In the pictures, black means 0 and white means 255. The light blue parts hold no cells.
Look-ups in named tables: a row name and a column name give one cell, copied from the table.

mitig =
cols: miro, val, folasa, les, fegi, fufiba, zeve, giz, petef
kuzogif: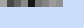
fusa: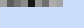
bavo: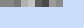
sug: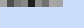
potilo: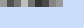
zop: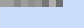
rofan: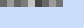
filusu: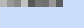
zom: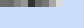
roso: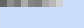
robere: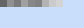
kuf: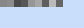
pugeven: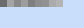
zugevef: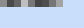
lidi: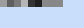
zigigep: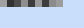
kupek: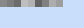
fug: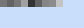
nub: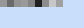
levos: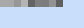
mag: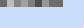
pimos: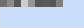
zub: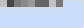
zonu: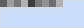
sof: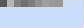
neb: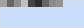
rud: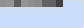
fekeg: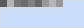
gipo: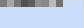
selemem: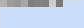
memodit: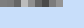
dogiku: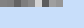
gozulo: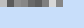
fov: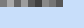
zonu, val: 157
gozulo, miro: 190
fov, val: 170
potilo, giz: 133
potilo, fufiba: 53
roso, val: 142
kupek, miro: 136
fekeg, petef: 150
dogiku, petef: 150
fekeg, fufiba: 104
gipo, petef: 113
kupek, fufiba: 99
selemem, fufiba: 131
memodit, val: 123
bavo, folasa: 118

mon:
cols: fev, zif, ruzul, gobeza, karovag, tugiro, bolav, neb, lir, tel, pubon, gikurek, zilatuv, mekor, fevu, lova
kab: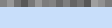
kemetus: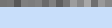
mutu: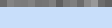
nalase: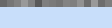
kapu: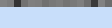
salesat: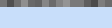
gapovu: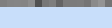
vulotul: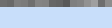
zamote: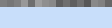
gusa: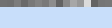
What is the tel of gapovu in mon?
122
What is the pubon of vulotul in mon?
127
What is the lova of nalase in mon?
126
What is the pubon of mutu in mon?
127
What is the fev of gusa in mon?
113
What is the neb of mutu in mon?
127
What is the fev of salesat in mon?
118
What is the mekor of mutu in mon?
153
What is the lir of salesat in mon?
132
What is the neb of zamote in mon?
137
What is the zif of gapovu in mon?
132
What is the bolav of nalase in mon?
127
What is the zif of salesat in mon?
80
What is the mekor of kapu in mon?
58
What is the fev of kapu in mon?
130
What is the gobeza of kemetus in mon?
127
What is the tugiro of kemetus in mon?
129
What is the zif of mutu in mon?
132
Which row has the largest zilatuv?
gusa

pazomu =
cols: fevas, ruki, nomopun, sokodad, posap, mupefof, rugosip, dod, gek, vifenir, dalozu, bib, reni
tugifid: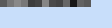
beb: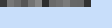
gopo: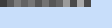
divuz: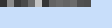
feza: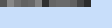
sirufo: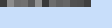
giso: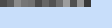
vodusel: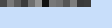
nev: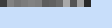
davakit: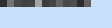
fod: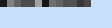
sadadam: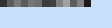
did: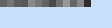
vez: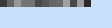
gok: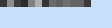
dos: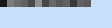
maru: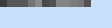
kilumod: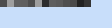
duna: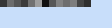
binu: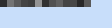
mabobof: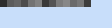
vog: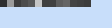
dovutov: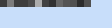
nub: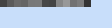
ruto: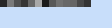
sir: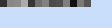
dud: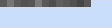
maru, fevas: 61
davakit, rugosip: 60
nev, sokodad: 124
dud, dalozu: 80
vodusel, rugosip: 17
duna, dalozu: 126
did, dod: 74
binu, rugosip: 49
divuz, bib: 81
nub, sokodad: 101
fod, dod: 110
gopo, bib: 170
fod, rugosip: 22
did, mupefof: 118
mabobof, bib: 119
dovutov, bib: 44
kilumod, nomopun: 96

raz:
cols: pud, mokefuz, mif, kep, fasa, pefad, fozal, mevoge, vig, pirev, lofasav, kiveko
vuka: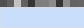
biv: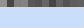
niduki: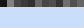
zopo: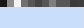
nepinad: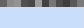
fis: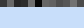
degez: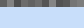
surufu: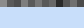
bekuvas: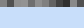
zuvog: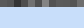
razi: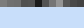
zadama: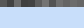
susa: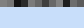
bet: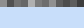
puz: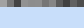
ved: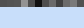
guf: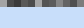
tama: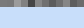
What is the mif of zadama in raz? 107
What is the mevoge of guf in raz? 92
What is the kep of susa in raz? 43
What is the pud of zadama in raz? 87
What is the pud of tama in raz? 122
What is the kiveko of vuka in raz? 101
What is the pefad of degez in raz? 109
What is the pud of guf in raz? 164
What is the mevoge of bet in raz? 144
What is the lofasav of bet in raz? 93
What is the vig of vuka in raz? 53
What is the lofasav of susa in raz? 109
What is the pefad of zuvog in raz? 79
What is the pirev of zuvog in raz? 90
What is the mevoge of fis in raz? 97
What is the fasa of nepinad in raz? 72
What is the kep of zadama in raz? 63
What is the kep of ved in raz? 147
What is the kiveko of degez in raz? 125
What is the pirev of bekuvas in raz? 47
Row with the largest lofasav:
bekuvas

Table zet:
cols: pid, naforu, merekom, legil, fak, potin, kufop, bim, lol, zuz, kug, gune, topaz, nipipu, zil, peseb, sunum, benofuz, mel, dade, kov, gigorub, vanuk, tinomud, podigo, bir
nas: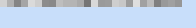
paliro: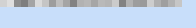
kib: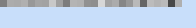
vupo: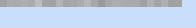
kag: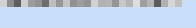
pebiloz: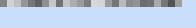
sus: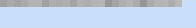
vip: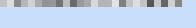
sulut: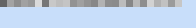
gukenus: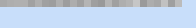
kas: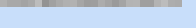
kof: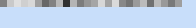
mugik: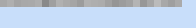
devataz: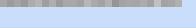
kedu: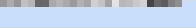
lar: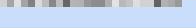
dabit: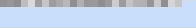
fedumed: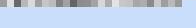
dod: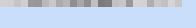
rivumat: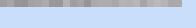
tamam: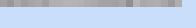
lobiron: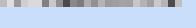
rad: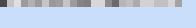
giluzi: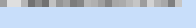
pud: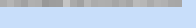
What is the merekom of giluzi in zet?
223
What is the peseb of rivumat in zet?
172
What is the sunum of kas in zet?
154
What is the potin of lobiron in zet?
218
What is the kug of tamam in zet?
179
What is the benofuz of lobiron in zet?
163
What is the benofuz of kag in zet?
199
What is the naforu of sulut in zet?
163
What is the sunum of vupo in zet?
173
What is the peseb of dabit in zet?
154
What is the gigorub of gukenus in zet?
173

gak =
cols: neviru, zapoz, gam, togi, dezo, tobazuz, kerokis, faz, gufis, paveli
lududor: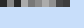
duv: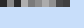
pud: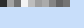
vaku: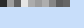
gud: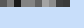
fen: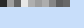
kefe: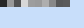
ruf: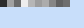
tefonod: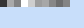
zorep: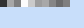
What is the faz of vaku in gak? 134
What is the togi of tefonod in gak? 255
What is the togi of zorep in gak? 252
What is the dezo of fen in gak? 175
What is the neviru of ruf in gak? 43
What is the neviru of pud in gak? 45
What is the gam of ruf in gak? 106
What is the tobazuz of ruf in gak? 157
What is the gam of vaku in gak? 96
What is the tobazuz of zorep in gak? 157
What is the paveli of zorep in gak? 127

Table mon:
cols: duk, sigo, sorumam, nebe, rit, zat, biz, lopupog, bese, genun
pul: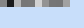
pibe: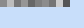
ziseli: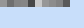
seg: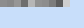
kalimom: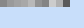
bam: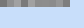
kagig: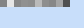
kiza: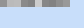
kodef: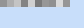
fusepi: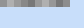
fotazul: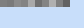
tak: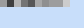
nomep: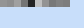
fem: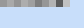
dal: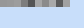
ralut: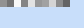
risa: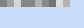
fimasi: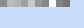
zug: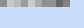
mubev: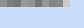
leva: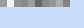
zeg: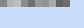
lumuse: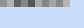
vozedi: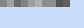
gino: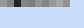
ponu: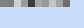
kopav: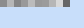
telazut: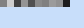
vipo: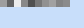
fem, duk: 152
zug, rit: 204
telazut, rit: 80
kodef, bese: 218
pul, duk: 134
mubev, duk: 144
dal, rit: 85
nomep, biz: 147
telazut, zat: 137
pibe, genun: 85
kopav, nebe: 153
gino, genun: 146
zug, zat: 171
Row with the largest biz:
fusepi

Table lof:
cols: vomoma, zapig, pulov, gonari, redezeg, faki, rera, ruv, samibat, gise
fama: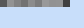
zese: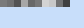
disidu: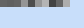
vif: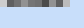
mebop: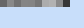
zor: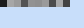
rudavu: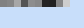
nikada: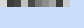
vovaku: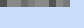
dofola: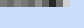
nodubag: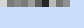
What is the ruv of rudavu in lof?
33
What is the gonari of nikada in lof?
193
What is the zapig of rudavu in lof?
134
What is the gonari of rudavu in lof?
84
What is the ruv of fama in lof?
146
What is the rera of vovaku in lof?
137
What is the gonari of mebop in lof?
133
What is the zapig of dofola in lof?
108
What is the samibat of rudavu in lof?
132
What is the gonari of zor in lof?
83
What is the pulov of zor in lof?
155
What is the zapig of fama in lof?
147
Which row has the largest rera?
zese

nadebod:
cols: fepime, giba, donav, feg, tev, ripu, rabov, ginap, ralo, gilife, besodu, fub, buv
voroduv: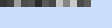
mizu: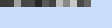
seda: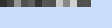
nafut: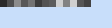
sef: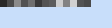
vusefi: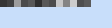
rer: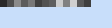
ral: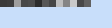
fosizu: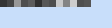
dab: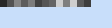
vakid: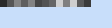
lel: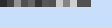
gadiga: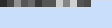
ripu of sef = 57
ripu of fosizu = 48
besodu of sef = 208
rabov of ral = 87
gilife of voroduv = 134
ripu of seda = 52
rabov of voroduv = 89
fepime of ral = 58
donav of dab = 133
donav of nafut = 140
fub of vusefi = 78
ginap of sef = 92

